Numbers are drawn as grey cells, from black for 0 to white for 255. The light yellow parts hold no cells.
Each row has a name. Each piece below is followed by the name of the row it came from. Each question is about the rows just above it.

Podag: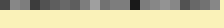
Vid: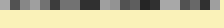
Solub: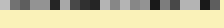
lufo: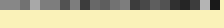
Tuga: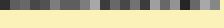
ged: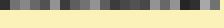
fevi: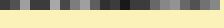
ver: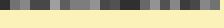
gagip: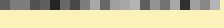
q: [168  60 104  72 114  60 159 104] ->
Tuga
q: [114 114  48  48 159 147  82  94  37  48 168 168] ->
Vid
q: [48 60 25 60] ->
fevi
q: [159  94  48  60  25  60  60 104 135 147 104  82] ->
fevi
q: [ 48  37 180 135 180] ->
Solub
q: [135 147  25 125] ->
Solub

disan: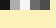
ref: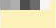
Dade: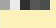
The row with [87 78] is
Dade
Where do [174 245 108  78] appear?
disan
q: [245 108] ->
disan
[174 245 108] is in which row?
disan
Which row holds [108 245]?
ref

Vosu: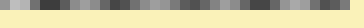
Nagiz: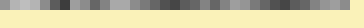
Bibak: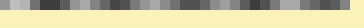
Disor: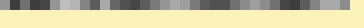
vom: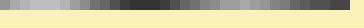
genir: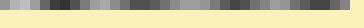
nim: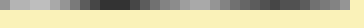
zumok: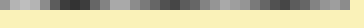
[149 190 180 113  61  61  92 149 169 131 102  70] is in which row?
Bibak
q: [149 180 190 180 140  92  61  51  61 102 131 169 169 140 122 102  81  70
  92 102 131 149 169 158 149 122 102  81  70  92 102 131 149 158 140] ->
zumok
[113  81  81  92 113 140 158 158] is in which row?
genir
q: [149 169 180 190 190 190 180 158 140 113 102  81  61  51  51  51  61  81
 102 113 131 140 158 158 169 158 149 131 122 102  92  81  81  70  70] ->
vom
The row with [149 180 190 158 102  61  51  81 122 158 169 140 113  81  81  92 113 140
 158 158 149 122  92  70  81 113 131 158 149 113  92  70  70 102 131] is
genir

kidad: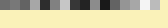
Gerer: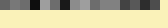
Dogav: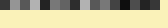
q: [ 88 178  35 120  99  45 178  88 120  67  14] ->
Dogav
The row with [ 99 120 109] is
Gerer

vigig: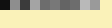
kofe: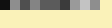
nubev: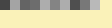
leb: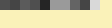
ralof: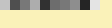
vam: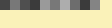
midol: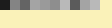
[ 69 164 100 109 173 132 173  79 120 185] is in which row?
nubev
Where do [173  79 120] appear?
nubev
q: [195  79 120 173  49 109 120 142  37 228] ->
ralof

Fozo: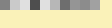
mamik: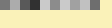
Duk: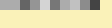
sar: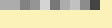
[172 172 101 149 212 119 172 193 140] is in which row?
Duk
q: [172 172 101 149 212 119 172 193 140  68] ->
Duk
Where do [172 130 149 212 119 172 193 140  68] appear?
sar
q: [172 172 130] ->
sar
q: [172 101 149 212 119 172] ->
Duk
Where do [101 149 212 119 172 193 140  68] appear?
Duk

